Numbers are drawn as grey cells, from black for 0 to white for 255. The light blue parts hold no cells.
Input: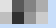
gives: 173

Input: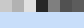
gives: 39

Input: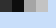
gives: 195

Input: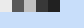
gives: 56

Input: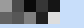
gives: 54

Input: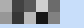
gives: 207

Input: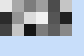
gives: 158

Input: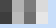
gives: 218

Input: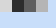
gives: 181

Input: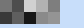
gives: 178
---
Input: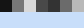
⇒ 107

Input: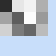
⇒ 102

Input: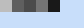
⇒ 116

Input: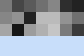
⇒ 122

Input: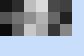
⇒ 54

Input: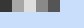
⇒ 137

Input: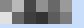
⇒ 92

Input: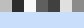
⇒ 224
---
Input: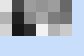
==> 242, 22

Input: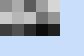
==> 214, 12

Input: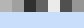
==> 235, 48

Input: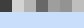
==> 211, 62

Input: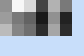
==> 247, 25

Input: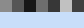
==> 193, 23

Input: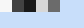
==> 247, 25

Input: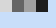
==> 215, 29

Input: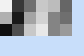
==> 242, 15
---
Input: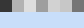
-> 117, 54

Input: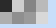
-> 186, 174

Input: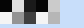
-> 203, 244

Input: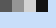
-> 18, 87

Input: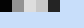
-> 36, 3

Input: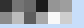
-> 158, 139

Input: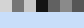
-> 86, 212
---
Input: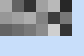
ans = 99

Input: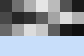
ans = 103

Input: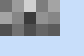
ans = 79

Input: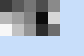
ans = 247

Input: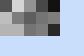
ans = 180

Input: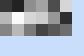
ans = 132

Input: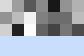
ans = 208

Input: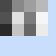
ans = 41

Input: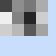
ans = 206

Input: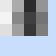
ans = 223
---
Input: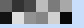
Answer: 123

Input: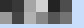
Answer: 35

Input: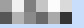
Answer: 252

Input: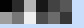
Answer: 66

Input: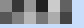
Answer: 203

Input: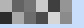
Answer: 63
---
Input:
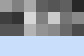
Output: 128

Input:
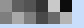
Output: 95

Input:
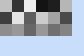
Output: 50

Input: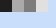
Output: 170

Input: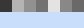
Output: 180

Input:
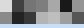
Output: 65

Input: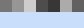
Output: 150
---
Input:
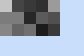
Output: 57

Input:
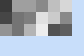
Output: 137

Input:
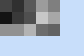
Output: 89

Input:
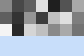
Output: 31

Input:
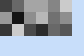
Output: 165

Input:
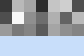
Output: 197
